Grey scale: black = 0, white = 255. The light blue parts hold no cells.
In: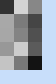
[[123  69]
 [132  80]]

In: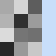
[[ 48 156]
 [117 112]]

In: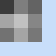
[[193 134]
 [165 119]]

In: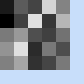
[[ 64 224]
 [153  79]]

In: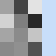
[[127  39]
 [139 197]]

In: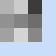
[[131 109]
 [212 135]]
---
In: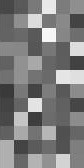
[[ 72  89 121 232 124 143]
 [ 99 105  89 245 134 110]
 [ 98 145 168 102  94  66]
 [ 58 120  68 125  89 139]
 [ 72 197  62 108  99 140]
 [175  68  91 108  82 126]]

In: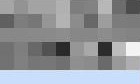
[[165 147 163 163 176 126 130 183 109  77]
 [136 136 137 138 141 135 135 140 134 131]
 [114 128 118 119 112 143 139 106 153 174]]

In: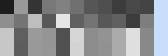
[[ 29 153  52 120 129 112  86  79  60  73  68]
 [199  95 154 149  80 214 140 147 170 223 136]]

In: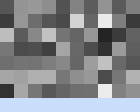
[[ 86 148 152 142  82 131  92 147  90 127]
 [189  91 136 194 116 100 151  36  59  98]
 [111 116 115 125 136 102 157 193 105  85]
 [ 50 167 118  88 101 111 112 235 129 144]]

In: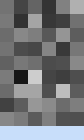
[[115  69 100  52 129 176]
 [108 136 126  88 149  93]
 [ 97 120 111  76  79 137]
 [107 165 165  79 189  92]
 [135 123  91 127  81  79]]

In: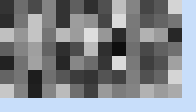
[[ 52 109  74 132  51  95  47  80 191 132  69  87 212]
 [192 150 196 117 186 156 222 151  43 120 178 155  39]
 [ 34 114 162 118  38 135 107  53 218 121  62  81 161]
 [199 130  32 133 187 110  64 154 124 132 178 155 170]]

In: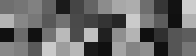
[[111 117 129  98  26  69 100 140 168 173 110  54  18 205]
 [ 16 107  17 116 186  75 192  32 143 180  15  48  85  93]]

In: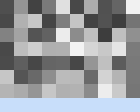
[[ 79 149  66 122 224  72 173  81 101 241]
 [130 163  84  98 236 140 192  61 191 144]
 [ 75  95  71 101 103  71 149 192  92 121]
 [180 171 149 198 176 178 139 237 201 118]]
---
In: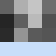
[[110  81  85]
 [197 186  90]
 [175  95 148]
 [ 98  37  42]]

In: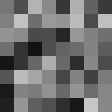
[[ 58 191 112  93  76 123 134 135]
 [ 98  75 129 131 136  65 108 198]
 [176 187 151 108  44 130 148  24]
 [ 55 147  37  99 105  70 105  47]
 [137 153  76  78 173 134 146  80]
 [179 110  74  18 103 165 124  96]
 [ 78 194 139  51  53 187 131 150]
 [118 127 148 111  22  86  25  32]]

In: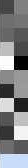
[[128 116  86  74   3 152 154  31 192 243  87]
 [ 70 111 103 189 252 137  41 221  84  52 109]]

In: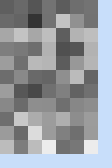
[[115 114 190 178 181 101 112 141 156 155 236]
 [110 145 179  86 152 187  98 135 141 111 119]
 [ 92 195  94  80  92 143 128 111 175 128 111]
 [115 114 190 178 181 101 112 141 156 155 236]
 [ 85  51 167 110 185 105  72 142 172 220 188]
 [105 100 195 121 112 137  87 107 200 106 125]
 [ 95 106 167 126 157 109 157 136 110 155 188]]

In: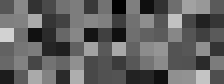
[[ 90  54  90  52 124  78]
 [152  33  64 144  42 196]
 [162  70  85  87  82 146]
 [110 194 135  83  83 144]
 [ 50  86  91 149 139  17]
 [ 15 142  97 140 117  38]
 [127 113 111  99  87  34]
 [  1  62  16 168  59  83]
 [114 128  64  89  82  81]
 [ 57 135  20 162  73  72]
 [125 125 135  97 144 174]
 [114  66 103  31 102  42]
 [ 74  53  43  37 115 130]
 [ 50 170  17 125  70 170]
 [137 130 112 118 130  92]
 [ 86 128 210  98 104  28]]

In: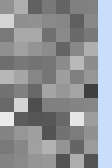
[[129 136 120 175 140 150  63 134 157 145 155  83]
 [128  95 106 136 185 128 165 132 230 124 101 173]
 [100 134 138 100 140 158 151 128 104 114 148  83]
 [120 137 112 140 118 118 164 128  87  83 178 152]
 [ 97 145 168 148 115 134 104  78  85 159 160 149]
 [175 143 169 160 120 166 128 213  92 150 135 137]
 [146 212 121 144 110 183 114 105 234 132 121 131]]

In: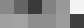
[[244  63]
 [153 156]
 [130 143]
 [ 58 143]
 [101 163]
 [136 161]]

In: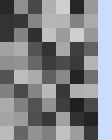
[[153 170 151  98 179 112 179  74  36  58]
 [ 38 130 206  62  58  36 176  31  50 158]
 [207 180 155 168  75 138  56  62 161 192]
 [176 181 194  51  61  97 185 147  56 128]
 [ 72 133  48  83 103 171 133  82  79 147]
 [143  55 131 172 147 188  73 129 156 102]
 [ 40  51  52 162 143  83 128 171 164 186]]
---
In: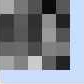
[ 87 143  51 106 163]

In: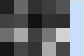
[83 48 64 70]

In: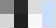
[219  32]

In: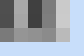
[202 126 145]

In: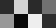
[113 238]

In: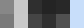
[40 48]

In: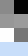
[  4 151]

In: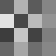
[133 187 198 103]
